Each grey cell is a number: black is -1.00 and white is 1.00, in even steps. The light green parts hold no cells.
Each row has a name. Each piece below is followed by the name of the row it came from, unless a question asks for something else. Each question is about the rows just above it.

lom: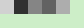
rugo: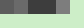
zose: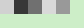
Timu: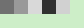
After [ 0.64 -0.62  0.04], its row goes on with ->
[-0.23  0.36]
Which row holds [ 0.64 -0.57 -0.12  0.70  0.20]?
zose
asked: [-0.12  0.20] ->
Timu
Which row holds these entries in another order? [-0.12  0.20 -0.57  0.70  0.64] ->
zose
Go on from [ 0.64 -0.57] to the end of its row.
[-0.12  0.70  0.20]

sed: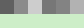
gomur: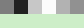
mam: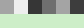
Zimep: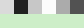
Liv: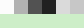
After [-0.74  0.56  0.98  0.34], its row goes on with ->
[-0.36]
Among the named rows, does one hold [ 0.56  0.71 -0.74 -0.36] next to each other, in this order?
no
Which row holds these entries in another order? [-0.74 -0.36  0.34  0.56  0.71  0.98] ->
Zimep

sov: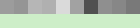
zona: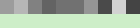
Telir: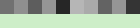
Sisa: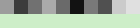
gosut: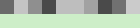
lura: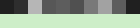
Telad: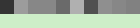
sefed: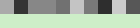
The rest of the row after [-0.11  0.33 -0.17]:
[-0.86 -0.05 -0.37  0.59  0.76]
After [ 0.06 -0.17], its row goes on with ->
[ 0.38 -0.37  0.12  0.06  0.01]
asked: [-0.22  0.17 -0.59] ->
Telir
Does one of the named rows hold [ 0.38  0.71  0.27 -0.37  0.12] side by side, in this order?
yes
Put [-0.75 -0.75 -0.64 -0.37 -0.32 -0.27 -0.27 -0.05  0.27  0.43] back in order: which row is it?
lura

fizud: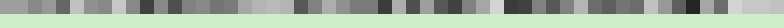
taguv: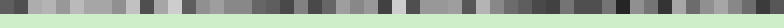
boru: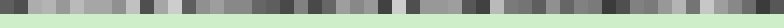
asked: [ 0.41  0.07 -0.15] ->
taguv
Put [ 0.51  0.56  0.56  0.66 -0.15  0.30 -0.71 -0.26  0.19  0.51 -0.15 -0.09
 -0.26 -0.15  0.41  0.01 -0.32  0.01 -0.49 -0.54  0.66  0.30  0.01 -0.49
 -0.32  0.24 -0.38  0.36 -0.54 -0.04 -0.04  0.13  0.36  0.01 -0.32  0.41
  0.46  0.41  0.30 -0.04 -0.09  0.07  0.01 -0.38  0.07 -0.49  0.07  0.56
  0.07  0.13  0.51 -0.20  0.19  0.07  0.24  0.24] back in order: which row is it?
fizud
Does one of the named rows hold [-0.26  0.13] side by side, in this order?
yes
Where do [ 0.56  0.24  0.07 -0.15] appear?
boru
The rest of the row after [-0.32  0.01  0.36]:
[ 0.13 -0.04 -0.04 -0.54  0.36 -0.38  0.24 -0.32 -0.49  0.01  0.30  0.66
 -0.54 -0.49  0.01 -0.32  0.01  0.41 -0.15 -0.26 -0.09 -0.15  0.51  0.19
 -0.26 -0.71  0.30 -0.15  0.66  0.56  0.56  0.51]

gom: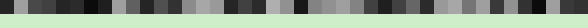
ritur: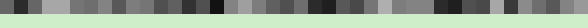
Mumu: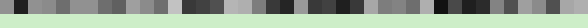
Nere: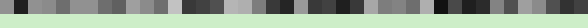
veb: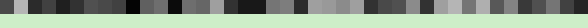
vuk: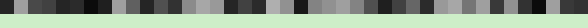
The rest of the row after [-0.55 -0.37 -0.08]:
[-0.49 -0.71]
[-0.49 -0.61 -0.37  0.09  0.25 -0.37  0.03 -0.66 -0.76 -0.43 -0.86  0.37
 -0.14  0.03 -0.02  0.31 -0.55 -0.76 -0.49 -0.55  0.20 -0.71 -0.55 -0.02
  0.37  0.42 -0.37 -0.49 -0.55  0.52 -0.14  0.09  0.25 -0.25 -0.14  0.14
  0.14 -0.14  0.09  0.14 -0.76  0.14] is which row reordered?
Nere
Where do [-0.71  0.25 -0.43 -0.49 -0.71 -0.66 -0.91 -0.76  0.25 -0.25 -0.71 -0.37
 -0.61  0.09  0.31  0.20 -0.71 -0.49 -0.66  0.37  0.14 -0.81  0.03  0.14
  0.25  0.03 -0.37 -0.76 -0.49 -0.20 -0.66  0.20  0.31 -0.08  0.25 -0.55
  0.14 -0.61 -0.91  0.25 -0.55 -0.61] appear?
vuk

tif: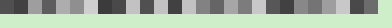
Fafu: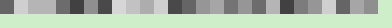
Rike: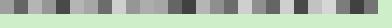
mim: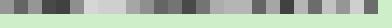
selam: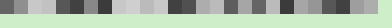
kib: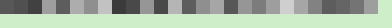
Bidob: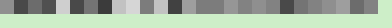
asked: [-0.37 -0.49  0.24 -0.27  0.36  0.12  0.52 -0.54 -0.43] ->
kib
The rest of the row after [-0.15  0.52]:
[ 0.18  0.62 -0.15]
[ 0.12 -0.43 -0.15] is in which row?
Bidob
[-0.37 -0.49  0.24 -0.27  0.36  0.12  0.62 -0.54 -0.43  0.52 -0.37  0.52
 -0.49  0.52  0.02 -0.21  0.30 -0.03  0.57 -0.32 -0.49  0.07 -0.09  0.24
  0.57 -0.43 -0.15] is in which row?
tif
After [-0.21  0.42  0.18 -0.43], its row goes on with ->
[ 0.42  0.30 -0.15  0.62  0.18  0.36  0.30 -0.21 -0.49  0.42  0.12 -0.15
  0.62  0.12 -0.21  0.62 -0.43  0.52  0.68 -0.03 -0.49 -0.09]
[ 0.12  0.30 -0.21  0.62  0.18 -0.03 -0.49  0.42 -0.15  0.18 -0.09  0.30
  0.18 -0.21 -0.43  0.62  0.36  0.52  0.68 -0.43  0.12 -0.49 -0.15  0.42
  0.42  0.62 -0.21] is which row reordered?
Fafu
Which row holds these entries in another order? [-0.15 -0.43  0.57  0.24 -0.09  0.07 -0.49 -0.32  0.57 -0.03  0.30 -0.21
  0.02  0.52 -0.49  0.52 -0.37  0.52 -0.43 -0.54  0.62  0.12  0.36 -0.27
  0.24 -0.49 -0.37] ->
tif

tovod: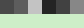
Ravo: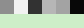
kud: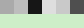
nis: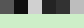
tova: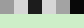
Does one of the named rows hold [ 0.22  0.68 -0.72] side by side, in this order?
no
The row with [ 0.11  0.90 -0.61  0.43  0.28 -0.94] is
Ravo

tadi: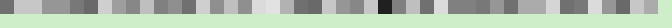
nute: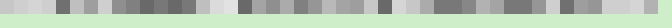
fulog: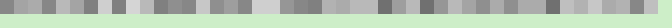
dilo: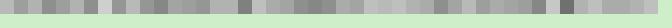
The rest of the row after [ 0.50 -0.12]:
[ 0.72  0.00  0.00 -0.06  0.18 -0.12  0.34  0.34  0.67 -0.12 -0.06  0.72
  0.18 -0.18  0.56  0.34]
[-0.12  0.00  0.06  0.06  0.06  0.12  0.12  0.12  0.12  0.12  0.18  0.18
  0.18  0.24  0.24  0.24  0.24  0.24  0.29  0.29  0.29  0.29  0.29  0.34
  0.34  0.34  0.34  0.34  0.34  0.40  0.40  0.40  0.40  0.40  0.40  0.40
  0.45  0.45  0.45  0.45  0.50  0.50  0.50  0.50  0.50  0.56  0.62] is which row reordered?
dilo
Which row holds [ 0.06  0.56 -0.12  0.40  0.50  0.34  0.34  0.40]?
dilo
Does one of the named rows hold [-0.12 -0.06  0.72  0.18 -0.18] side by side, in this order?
yes
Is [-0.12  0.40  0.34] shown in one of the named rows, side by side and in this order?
no
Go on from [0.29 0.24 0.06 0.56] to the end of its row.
[-0.12  0.40  0.50  0.34  0.34  0.40  0.50]

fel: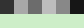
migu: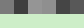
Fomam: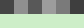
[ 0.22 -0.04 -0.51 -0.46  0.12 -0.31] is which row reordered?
Fomam
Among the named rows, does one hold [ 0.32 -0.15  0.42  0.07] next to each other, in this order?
no

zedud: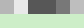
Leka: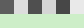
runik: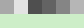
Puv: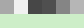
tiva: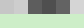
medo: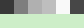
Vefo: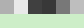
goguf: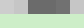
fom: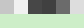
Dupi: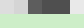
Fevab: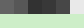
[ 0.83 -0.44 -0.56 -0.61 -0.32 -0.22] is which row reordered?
Fevab
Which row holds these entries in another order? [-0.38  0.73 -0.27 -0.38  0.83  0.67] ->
Dupi
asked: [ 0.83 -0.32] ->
zedud
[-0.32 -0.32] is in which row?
zedud
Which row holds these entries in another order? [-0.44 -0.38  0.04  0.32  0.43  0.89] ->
Puv
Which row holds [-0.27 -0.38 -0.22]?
tiva
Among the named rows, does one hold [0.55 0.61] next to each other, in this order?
yes

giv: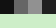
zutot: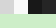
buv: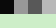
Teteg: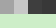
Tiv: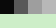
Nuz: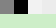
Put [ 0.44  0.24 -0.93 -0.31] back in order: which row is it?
Tiv
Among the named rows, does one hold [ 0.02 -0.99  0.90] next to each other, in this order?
yes
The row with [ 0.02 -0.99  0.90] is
Nuz
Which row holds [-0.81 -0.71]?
zutot

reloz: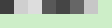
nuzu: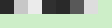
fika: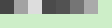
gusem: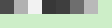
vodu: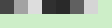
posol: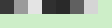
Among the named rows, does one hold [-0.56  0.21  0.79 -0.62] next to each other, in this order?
yes
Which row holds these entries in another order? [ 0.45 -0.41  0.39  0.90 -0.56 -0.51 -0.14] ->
gusem
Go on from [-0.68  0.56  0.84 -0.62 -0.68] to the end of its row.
[-0.31  0.73]
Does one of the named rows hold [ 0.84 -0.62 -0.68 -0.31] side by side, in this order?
yes
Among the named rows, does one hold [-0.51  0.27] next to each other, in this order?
no

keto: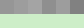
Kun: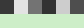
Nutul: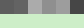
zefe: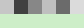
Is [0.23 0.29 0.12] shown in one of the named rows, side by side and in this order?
yes
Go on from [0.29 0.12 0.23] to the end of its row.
[0.01]

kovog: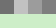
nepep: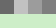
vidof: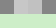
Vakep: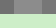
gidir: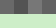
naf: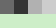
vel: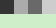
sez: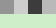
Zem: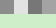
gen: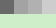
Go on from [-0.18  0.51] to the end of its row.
[ 0.22 -0.01]
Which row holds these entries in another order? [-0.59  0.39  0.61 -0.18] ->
naf
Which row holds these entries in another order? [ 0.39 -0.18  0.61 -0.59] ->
naf
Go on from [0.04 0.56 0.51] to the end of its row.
[0.04]
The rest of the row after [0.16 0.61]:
[-0.53  0.45]
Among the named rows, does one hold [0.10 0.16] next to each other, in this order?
no
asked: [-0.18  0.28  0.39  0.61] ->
gen

